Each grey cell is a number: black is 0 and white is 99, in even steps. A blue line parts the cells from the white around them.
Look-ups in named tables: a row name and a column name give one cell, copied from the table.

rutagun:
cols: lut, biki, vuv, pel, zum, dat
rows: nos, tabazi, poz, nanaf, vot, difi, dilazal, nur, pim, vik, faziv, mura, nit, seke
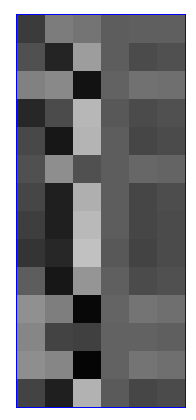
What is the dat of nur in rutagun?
29
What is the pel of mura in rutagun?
38
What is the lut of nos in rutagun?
23
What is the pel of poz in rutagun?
38
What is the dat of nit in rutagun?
43
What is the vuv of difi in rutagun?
31
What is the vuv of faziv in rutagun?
3
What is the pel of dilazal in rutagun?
36
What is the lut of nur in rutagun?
24
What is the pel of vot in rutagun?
36
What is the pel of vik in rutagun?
37
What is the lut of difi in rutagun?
31
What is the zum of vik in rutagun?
29

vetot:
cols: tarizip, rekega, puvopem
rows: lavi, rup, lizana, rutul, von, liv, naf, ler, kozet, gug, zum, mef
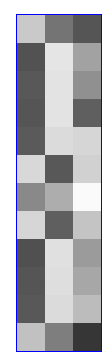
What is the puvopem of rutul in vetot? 37
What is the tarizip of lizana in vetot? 34
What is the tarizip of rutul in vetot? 33
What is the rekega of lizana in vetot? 88
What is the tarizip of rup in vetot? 32
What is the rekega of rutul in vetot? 88
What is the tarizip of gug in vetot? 33
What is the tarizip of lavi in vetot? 78
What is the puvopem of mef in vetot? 21
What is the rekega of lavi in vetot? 45
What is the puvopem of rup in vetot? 63
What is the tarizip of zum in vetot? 34
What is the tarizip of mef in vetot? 75
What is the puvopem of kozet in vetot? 60
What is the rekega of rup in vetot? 89
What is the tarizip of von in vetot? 35
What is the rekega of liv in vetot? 34

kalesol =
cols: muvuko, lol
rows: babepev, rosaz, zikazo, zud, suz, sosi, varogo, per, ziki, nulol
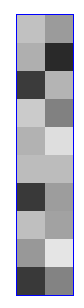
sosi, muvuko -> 73
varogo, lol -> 61
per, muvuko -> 74
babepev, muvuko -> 75
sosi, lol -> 73
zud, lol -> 50
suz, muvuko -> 69
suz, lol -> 86
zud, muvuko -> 79
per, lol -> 63
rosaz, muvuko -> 68
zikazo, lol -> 70
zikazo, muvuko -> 23
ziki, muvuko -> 59
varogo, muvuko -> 22
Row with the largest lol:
ziki

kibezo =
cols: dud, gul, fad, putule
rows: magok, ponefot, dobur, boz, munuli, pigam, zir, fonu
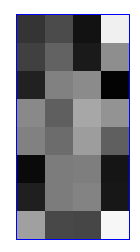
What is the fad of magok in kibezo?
7
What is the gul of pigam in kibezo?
48
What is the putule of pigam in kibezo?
8
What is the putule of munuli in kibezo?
37
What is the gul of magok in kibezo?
29
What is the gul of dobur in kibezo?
50
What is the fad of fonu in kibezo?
27
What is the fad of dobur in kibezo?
54
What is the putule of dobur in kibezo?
1
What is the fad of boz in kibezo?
65
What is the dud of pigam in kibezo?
4
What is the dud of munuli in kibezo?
50
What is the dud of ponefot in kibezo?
25
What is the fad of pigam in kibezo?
49
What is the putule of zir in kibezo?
9
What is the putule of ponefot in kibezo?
55
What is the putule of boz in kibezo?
57
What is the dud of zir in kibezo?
12
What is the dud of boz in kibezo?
53

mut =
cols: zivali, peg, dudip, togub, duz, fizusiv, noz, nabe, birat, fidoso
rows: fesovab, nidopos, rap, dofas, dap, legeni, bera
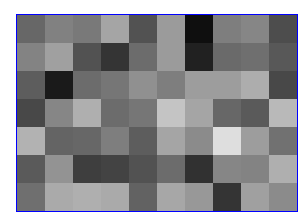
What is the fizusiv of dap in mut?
64
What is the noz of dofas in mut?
64
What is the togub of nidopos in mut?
20
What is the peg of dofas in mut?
52
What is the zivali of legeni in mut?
35
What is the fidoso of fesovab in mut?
30
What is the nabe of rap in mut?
61
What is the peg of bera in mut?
66
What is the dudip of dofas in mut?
68
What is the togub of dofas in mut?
42
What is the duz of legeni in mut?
32
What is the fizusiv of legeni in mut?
42
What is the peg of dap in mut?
39
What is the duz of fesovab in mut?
32
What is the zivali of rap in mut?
36
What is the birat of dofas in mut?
35
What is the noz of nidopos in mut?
13
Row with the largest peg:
bera

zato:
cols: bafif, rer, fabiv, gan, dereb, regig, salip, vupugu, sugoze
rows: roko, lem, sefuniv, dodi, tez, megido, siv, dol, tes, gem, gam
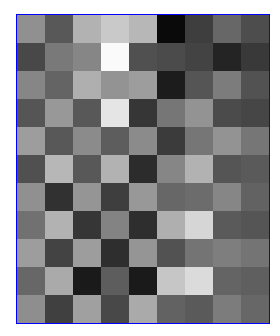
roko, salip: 24
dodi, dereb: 21
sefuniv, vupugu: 48
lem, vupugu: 14
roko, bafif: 56
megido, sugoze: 35
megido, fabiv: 34
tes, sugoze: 45
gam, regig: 38
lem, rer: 47
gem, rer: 66
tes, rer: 26
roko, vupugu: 40
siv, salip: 42
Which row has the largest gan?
lem

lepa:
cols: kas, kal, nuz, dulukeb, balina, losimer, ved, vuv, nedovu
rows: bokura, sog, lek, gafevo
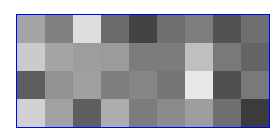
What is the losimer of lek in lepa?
46
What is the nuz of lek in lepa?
62
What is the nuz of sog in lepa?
61
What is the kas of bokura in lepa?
64
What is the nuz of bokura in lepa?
86
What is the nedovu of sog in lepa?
39
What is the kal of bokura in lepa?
50
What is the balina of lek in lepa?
52
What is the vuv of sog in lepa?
47
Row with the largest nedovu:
lek

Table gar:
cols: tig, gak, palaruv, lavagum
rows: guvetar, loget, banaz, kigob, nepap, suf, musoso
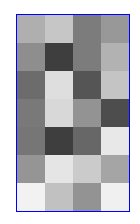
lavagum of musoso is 93
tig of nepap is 46
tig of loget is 55
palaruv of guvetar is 48
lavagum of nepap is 90
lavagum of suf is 64
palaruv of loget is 48
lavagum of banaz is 76
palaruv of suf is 79
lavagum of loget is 69
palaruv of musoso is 57
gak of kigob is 84
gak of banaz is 86
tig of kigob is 47
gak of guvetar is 77
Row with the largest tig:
musoso

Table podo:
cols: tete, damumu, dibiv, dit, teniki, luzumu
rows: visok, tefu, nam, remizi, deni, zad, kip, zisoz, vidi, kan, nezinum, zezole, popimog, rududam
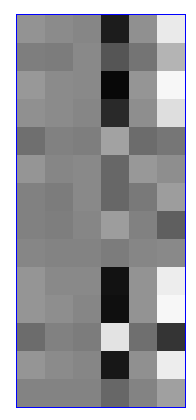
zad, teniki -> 59
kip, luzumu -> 61
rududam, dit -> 40
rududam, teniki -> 51
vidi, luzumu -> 53
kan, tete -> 58
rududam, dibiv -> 51
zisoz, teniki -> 50
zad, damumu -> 52
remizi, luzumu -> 86
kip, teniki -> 47
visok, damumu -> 54
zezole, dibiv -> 48
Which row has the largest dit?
zezole

